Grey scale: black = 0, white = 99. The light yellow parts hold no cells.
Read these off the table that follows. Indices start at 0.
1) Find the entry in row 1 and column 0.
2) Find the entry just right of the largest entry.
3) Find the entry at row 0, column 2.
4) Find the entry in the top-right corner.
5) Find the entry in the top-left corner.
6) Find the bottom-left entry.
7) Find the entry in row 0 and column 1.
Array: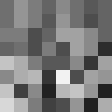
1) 43
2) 30
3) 48
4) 39
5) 43
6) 84
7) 58

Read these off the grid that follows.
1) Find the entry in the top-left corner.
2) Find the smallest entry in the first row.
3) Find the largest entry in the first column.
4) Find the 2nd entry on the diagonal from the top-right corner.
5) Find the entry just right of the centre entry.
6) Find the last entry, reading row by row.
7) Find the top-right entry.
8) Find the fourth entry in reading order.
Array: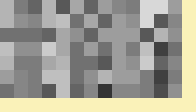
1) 70
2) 34
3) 74
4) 34
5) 44
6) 56
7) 61
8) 70

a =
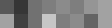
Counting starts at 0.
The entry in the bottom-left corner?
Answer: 63
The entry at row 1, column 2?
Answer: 44
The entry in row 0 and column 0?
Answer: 34
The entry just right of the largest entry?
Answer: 49
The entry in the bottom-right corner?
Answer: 63

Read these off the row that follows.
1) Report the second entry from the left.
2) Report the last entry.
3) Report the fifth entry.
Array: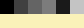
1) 25
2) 76
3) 10

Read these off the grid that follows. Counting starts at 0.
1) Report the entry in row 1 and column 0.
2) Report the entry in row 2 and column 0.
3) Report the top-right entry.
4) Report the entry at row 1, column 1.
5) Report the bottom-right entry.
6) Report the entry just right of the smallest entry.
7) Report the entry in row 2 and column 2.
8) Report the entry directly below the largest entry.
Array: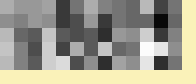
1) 55
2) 72
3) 45
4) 50
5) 45
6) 40
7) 35
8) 89

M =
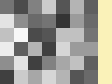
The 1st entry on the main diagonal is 45
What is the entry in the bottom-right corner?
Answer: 41
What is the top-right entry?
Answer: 37
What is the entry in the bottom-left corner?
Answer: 25
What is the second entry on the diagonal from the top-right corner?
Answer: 60
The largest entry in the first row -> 79
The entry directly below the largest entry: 37
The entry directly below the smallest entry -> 75
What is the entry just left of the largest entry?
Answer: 75
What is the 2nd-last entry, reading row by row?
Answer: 33
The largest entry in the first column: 92
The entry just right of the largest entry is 29
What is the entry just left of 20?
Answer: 45

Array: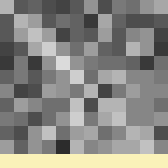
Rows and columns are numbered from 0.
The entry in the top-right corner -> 65
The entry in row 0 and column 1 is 34
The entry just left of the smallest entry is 47
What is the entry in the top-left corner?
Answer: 70
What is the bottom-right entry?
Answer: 52
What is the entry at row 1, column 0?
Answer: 34
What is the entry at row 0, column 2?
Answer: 38
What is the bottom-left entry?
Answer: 61
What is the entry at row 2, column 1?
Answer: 61
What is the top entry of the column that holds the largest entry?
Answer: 26
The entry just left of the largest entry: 57
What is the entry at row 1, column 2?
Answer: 61
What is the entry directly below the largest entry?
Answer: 57
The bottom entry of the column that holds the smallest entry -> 17
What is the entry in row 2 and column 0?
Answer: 34
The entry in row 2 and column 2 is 75
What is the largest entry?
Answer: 85

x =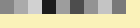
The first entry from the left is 52
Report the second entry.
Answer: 66
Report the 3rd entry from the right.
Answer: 57
